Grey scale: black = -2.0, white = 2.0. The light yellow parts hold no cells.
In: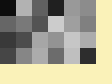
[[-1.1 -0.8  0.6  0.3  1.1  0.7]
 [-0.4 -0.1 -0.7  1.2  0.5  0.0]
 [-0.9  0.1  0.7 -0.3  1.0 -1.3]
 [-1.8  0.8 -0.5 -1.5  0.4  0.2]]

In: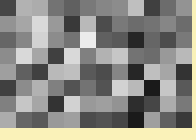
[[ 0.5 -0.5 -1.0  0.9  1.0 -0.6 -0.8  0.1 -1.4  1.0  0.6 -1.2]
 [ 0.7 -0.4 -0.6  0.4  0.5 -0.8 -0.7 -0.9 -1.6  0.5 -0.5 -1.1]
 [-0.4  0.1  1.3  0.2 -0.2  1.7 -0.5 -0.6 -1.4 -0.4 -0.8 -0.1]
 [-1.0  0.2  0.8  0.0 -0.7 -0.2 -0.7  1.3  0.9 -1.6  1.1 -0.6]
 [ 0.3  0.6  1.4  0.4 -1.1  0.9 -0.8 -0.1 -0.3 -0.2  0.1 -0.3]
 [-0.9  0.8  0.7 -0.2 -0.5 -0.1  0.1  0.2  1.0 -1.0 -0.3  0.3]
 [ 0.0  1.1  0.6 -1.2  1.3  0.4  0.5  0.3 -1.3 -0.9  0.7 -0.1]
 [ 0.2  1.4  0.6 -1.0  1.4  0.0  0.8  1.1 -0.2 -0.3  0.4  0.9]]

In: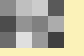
[[-0.8  0.3  0.0  0.7]
 [ 0.2  1.0  1.2 -0.6]
 [-0.3  1.5  0.4 -1.0]]

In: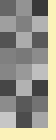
[[ 1.1 -0.8  0.6]
 [ 0.2 -0.6 -0.2]
 [ 0.0 -0.1  0.2]
 [ 0.5  0.0  0.8]
 [-0.4  0.3 -1.1]
 [ 0.1  0.4  1.0]
 [-0.7  0.7 -0.6]
 [-0.9  0.8 -1.0]]

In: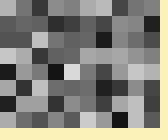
[[ 0.6 -1.2  1.0 -0.3 -0.4 -0.3 -1.5 -1.1  0.2 -0.9]
 [-0.7 -0.7  1.0 -0.2 -0.5 -0.4 -1.6  0.1 -0.3 -0.8]
 [-0.6 -0.4 -0.5 -1.3 -1.0 -0.5 -0.9  0.2  0.1 -1.5]
 [ 0.7 -0.3 -0.7  0.1 -0.6  1.2  0.4 -1.7  1.0 -0.6]
 [ 0.8 -0.2 -1.1  0.2  0.0  0.7  0.9 -0.9 -0.2  0.0]
 [-1.6  0.4 -0.1 -1.7  1.4 -0.1 -0.9  0.4  1.1  0.8]
 [-1.5  0.5  0.5 -1.2  0.2 -0.2 -1.0  0.6  1.0 -1.0]
 [ 1.1  0.7 -1.1 -0.5 -0.4  0.6  0.5  0.6  0.3  0.0]]

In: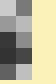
[[-1.2 -0.9]
 [ 1.2 -0.1]
 [-1.1  0.2]
 [ 0.4  0.9]
 [-0.5  1.0]]
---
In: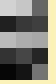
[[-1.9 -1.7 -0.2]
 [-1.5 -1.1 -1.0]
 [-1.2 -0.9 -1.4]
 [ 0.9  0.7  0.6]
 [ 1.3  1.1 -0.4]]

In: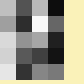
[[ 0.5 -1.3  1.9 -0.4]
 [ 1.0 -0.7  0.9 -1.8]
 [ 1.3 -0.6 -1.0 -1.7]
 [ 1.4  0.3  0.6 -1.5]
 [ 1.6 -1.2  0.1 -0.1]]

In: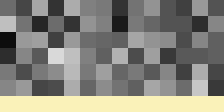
[[-1.8  0.4  0.5 -1.0  0.4 -0.3 -0.4 -0.5  0.6  0.3  0.2 -0.8  0.1 -0.5]
 [-1.3  0.1 -0.6  1.4  1.0  0.0 -0.5  0.8 -0.8  0.5 -1.1 -0.6 -0.6 -0.5]
 [-0.3 -0.9  0.6 -1.2  0.7  0.0 -0.1 -1.2 -0.2  0.3 -0.7 -1.0  0.4 -0.7]
 [-0.1 -0.8 -0.1  0.2  0.9 -0.1  0.5 -0.4 -0.1 -0.6  0.1 -1.0  0.7 -0.9]
 [ 0.1  0.4 -0.9 -0.8  0.7 -0.4  0.2 -0.2 -0.5  0.6  0.3 -0.3  1.1 -1.1]
 [ 1.0 -0.2 -1.4 -0.3 -1.2  0.3  0.0 -1.6 -0.1 -0.4 -0.7 -0.7 -1.3  0.1]]

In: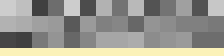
[[-0.9 -1.0 -0.1  0.3 -0.4  0.1  0.6  0.6  0.7  0.2  0.3  0.4 -0.3 -0.3]
 [ 0.8  0.7  0.5  0.4 -0.6  0.4  0.0  0.1 -0.4  0.3  0.2  0.0  0.0 -0.1]
 [ 1.2  1.0 -1.0 -0.3  1.2 -0.8  0.8 -0.2  0.9 -0.7 -0.2  0.5 -0.7  1.1]]

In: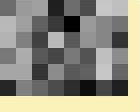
[[-1.4  0.0 -0.4 -0.8 -1.3 -1.8 -0.9 -1.5]
 [-0.3  0.4  0.5 -1.5 -0.3 -0.8  1.1  1.0]
 [-0.1  0.7 -0.6 -0.9 -0.1 -0.7  1.0  0.2]
 [ 0.6  0.6 -1.2  0.2 -0.6 -0.5  1.1 -0.4]
 [ 0.8  0.0 -1.0  0.9 -0.6  0.3  0.1 -1.2]
 [ 0.9  0.5 -0.5 -1.1 -2.0  0.4  0.1 -0.2]]

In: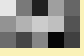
[[-0.3 -0.9  0.1 -1.9 -1.0]
 [ 0.3  0.8  1.2  1.0 -0.7]
 [ 1.6 -0.1 -1.5  0.5 -0.4]]

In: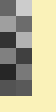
[[-1.4 -0.1]
 [-1.2  0.8]
 [-0.7 -0.6]
 [-0.4  1.2]
 [ 0.0 -1.0]
 [ 0.5 -0.3]]

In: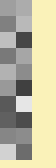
[[-0.6  1.6]
 [-0.5 -0.8]
 [-0.1  0.6]
 [ 0.0  0.9]
 [ 0.1  0.2]
 [ 0.4 -1.0]
 [ 0.5  0.7]
 [ 0.8  0.2]
 [ 1.0 -0.9]
 [ 1.3 -0.3]]

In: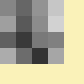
[[-0.5 -1.1 -0.1  0.0]
 [ 0.1 -0.4  0.3  1.1]
 [ 0.5 -0.6  0.2  1.3]
 [ 0.7 -0.3 -1.2  0.6]]
